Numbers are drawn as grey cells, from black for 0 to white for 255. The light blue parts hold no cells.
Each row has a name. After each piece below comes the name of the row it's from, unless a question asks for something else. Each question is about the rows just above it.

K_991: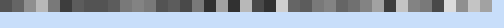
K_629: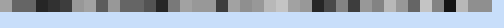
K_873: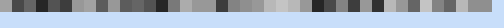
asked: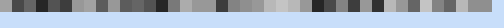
K_873
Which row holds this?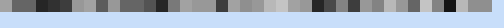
K_629
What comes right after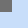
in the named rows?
[131]
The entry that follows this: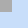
[152]

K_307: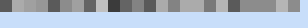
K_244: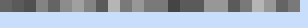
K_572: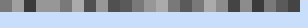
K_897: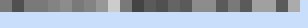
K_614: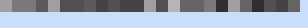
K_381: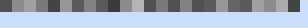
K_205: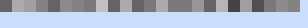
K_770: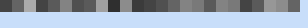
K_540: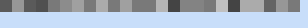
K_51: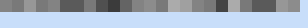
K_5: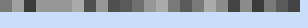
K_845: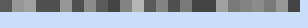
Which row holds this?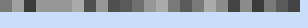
K_5
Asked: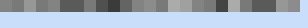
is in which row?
K_51
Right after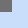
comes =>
[151]
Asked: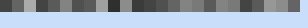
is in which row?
K_770
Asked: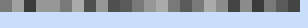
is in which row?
K_572

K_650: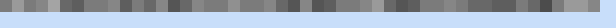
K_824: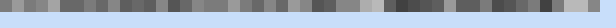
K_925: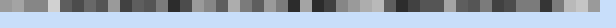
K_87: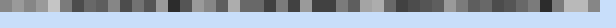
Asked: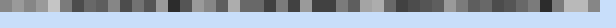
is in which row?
K_87
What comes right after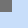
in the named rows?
[85]
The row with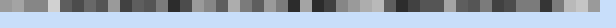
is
K_925
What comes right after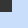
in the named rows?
[123]
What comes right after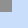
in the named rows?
[123]

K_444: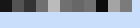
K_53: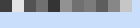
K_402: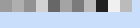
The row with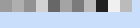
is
K_402
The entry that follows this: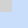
[103]
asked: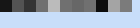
K_444
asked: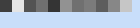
K_53

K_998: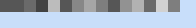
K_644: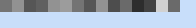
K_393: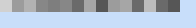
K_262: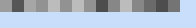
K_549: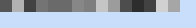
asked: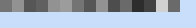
K_644
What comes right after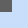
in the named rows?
[146]

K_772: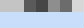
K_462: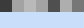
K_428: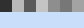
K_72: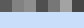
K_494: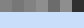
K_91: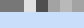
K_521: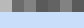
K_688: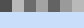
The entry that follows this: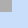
[119]
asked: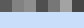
K_72
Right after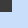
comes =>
[163]
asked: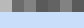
K_521
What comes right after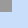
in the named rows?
[185]

